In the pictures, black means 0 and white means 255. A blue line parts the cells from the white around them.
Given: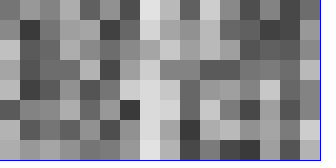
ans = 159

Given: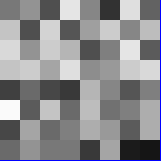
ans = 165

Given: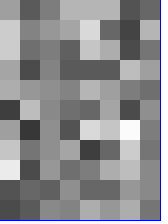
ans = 151

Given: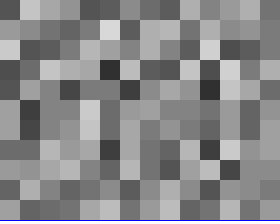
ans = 182

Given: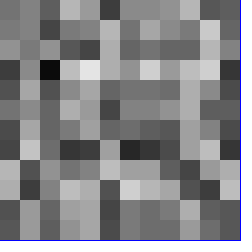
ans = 154

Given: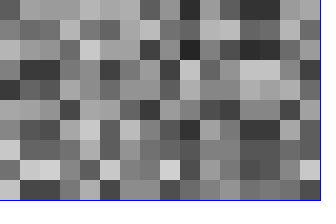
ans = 120

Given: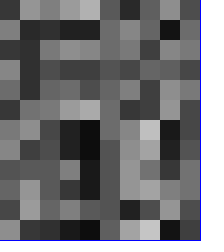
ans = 197

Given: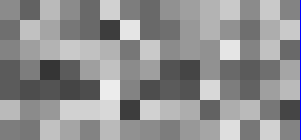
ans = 119
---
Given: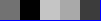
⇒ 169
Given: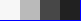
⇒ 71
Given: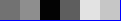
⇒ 227
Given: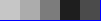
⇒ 30
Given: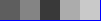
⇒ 172
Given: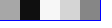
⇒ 213
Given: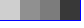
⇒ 124
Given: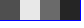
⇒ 106
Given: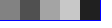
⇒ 200
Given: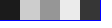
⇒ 235
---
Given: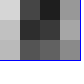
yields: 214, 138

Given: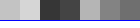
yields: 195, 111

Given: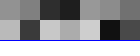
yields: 146, 73

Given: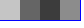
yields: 197, 140

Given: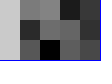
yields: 202, 72

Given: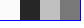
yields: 251, 120

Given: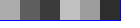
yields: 172, 45

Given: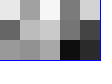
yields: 232, 42

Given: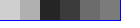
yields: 207, 123
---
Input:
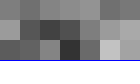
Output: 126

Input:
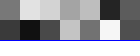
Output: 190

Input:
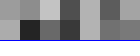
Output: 179

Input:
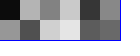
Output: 202

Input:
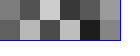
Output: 56

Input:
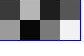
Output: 182

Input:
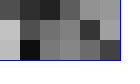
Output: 128

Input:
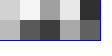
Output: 160

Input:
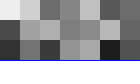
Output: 139

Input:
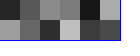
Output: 123
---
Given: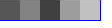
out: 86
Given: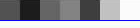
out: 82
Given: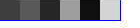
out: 62
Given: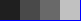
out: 31
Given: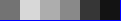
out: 115
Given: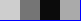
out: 206
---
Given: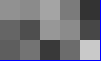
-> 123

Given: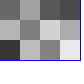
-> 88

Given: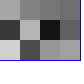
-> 118

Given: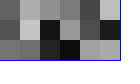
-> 70

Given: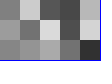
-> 72

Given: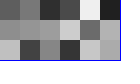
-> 239

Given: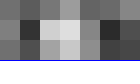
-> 106
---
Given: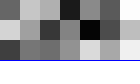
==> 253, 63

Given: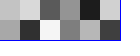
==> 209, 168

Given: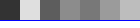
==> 189, 51

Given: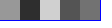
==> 114, 152

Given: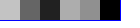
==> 0, 195

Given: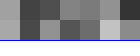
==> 52, 168

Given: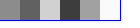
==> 250, 140

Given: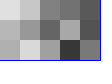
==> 89, 176

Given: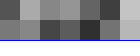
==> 196, 121
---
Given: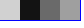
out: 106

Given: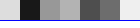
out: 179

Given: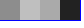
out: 141

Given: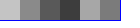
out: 138

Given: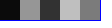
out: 123

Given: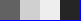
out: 98

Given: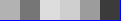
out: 178

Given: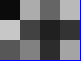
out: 172

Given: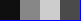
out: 74
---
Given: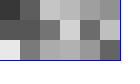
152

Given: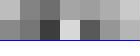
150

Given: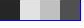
192

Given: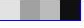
187

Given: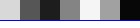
161

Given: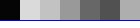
81
